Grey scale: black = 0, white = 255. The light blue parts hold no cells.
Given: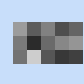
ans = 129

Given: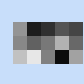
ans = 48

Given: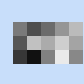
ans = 107

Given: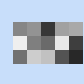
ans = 55

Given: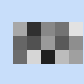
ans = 136

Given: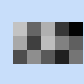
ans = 176
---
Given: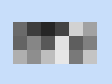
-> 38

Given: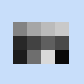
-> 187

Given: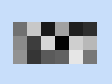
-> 25

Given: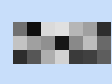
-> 218

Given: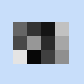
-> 20

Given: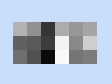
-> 53
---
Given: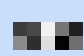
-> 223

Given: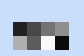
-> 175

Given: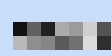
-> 207

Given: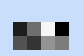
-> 147

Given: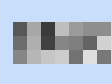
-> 210

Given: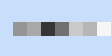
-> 201

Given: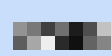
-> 194

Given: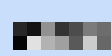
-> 204
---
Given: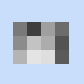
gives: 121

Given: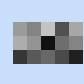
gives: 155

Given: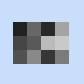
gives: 33

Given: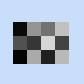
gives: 10

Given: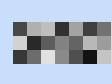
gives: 72

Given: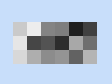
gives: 202
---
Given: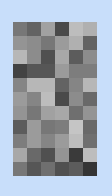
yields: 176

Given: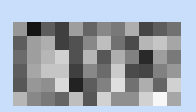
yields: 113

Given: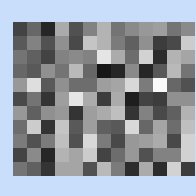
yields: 138

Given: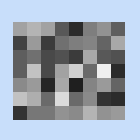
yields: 94

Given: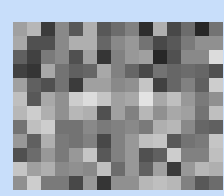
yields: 115

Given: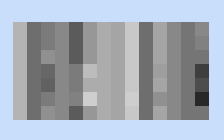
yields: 136

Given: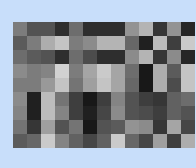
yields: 38
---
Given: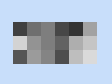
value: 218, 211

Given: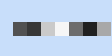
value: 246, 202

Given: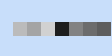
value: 209, 187

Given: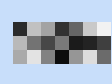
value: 242, 227

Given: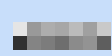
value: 229, 201

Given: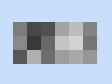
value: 210, 196
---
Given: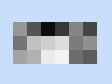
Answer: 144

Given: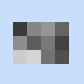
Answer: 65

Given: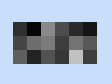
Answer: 88

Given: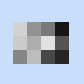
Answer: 84

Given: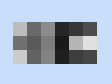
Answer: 224

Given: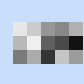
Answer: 18

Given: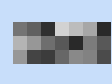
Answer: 88

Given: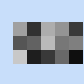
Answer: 127
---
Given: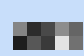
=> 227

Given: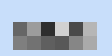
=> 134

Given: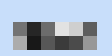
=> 75

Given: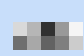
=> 127

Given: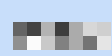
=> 115

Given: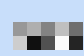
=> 251

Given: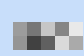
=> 218

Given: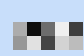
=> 211
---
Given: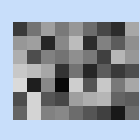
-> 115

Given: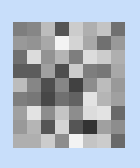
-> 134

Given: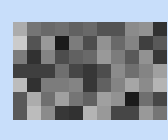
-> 117

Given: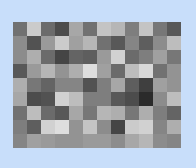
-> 203

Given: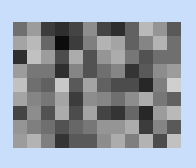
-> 156
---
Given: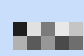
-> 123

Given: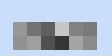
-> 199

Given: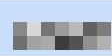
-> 185

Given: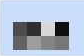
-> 48

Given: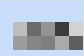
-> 148

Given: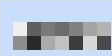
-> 129
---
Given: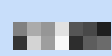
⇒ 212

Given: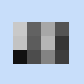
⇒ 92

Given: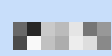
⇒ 249

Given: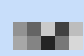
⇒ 132

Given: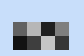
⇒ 62

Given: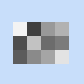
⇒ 194

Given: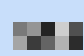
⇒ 59
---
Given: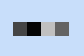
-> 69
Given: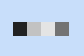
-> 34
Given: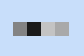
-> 131
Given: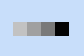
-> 194
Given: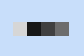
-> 214
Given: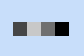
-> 70
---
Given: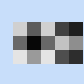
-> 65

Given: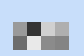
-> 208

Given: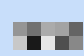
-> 163

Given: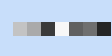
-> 111

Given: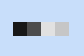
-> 225

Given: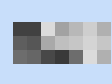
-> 206

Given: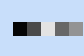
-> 103

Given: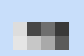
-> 111
